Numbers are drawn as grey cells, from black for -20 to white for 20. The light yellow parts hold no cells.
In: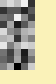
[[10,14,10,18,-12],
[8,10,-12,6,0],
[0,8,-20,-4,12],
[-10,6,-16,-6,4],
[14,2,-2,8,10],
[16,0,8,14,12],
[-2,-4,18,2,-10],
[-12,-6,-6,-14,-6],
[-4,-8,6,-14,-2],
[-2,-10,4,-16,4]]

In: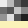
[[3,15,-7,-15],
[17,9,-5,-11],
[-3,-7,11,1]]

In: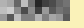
[[10,12,2,-8,2,-10,4,-6,-2,-4],
[8,6,-4,10,-2,-14,-10,-8,-4,-2],
[4,-6,10,0,0,8,0,6,4,-6]]

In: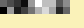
[[-20,4,-16,-10,-2,8,14,6,-14,-4],
[-4,-8,-12,-18,4,20,10,10,-6,2]]

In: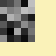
[[-14,8,4,-8,-16],
[6,0,2,10,8],
[-10,-8,-2,-18,10],
[-6,-14,-10,2,-4],
[2,-16,-12,-18,-6],
[-12,-20,6,-14,-2]]

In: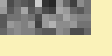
[[-6,4,2,0,4,-10,4,8,2,2,4,-2,-2],
[-4,0,2,0,0,-4,-6,-6,2,0,-8,-8,-4],
[-6,-2,-2,0,-2,-8,4,2,0,6,2,0,0],
[4,-6,-2,6,-6,-2,-8,-10,6,4,-4,-6,-2],
[6,-8,-4,-6,-8,12,-12,-14,4,-4,-10,2,-2]]

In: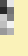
[[10,18],
[-8,16],
[4,8],
[12,0],
[-14,-2]]

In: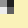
[[17,-5],
[3,-15]]
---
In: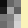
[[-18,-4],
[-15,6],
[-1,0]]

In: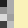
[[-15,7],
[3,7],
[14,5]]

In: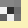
[[1,1],
[18,-13],
[-5,17]]

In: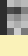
[[-13,10],
[-13,-8],
[-13,5]]

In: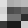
[[15,7],
[13,-8],
[15,-2]]

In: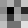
[[4,8],
[1,-20],
[6,-11]]
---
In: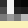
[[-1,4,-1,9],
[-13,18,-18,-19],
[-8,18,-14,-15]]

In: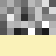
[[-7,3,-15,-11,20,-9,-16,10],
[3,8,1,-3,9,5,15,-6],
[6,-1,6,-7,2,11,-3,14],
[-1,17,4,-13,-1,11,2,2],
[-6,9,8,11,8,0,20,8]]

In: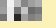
[[-2,17,-14,5,0,2],
[4,18,10,1,5,7],
[5,17,-2,11,-3,-1]]

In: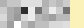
[[11,5,20,10,6,10,10,14,14,15],
[8,11,11,15,15,15,8,11,9,12],
[12,7,5,-13,17,-2,9,17,12,-2],
[14,7,4,14,17,9,7,5,9,9]]

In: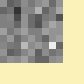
[[0,3,2,5,0,-4,-4,2,3],
[3,-5,-3,2,-1,2,4,-3,3],
[-4,-2,-12,1,1,8,-4,0,6],
[0,1,-8,3,-3,-6,-1,0,-7],
[0,0,-4,3,-3,-7,1,6,3],
[5,-1,2,5,0,0,5,3,3],
[0,4,-3,1,4,0,-4,3,5],
[1,-1,-2,9,2,4,1,17,-4],
[3,-5,-3,1,4,-5,2,-2,0]]

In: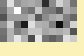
[[-3,8,16,8,-8,16,-2,-5,-2,15,12],
[0,15,3,6,7,5,-13,2,13,8,-2],
[-2,7,20,1,-2,11,0,-1,-6,7,4],
[-7,5,5,5,9,-6,2,6,8,0,-4],
[3,13,-4,-16,15,8,7,0,-18,-1,13],
[-2,8,0,4,11,11,6,8,7,9,-7]]

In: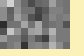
[[-4,-1,1,-12,0,1,-1,8,2,-3],
[6,13,2,-3,-8,-4,-3,5,-1,-2],
[2,-5,3,-2,-2,-9,-6,0,0,-2],
[2,-4,5,0,-7,-10,-4,1,-1,0],
[-13,-2,-2,6,-2,6,-4,-2,-1,-7],
[-7,11,3,-4,5,6,-1,8,-1,-1],
[4,-1,-1,-6,-1,-6,-10,4,-1,-1]]
